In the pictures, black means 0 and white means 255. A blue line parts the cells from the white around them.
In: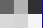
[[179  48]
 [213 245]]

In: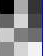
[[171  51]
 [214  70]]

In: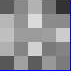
[[137 179]
 [147 219]]

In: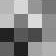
[[214 149]
 [125 219]]

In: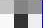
[[132 148]
 [ 51 238]]

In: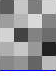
[[198 125]
 [181 218]]
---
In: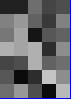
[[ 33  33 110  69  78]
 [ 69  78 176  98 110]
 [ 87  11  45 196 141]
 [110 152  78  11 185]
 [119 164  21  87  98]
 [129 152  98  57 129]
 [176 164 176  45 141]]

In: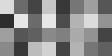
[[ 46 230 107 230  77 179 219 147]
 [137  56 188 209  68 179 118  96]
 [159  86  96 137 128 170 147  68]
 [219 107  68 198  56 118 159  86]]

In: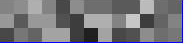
[[ 72 119 100 163 163  61  32 163  72  81 141 110 119]
 [131 141 175 131  72 141 110 110  90  90 187 110 100]
 [152  90 152 152  81  61 175 175 131 199  61 100 131]]

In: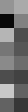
[[  8 129]
 [ 77  66]
 [ 98  55]
 [118  86]
 [138 108]
 [148 170]
 [181  77]
 [200  98]]

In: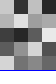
[[ 62  39  92 233]
 [ 92 146 213  81]
 [180 224 158 170]
 [201  50 192  39]
 [213 115 136 103]]

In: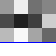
[[ 74  32  62 206]
 [154 238 113 133]
 [186 248 165 103]]
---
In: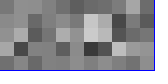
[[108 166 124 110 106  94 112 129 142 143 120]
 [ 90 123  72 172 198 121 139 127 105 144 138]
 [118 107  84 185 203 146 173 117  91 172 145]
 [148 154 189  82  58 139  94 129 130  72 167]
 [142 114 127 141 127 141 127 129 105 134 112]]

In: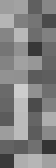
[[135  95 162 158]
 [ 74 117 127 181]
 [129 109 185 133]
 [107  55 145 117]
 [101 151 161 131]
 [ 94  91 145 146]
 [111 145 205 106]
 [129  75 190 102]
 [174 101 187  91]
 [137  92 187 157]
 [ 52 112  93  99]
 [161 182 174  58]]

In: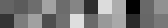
[[145 105   1 173 220  46 133 108 163 109  91 100]
 [120 103  42 169 153 106 222 112  78 161 125  52]]

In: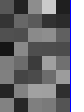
[[ 31 202 141  34  88]
 [ 43  50  90 103  52]
 [ 96 142 138  78  80]
 [ 75  77  78 137  21]
 [112 160  59 108 126]
 [156 109  75  69 128]
 [ 47 160 161 130  36]
 [ 84 122 127  39 130]]

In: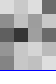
[[106 222 201 220]
 [200 157 192 142]
 [106 159  53  95]
 [186 213 199 149]
 [222 192 199 132]]

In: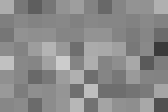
[[176 146 147 133 104 131 158 147 118  94 119 173]
 [130 137 130 134 134 136 129 136 134 131 136 127]
 [107 134 123 132 147 147 134 133 144 143 146 118]
 [ 58 137 120 160 169 171 110 152 180 157 131 140]
 [125  90 168 142 132 174 132 204 162 133 136 193]
 [131 132 154 120 133 110 176 157 120 105 135 144]
 [165 122 116 110 110 190 111 149 140 143 125 153]
 [ 80 168 142 145 164 114 183 150 140 107 139 135]]

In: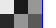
[[151  26 233]
 [ 89 150  41]]

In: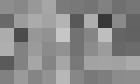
[[118 112 129 116 120 122 166 152 136 141]
 [ 99 138  56 174  88 180 163 171 156 105]
 [ 98 101 190 133 114 198 146 151  76 172]
 [107 104 156 140 114 146 139 155 130 175]
 [170 161 163 162 121 166 132 166 130  90]
 [141 140 126 121 135 183 146 133 154 129]]
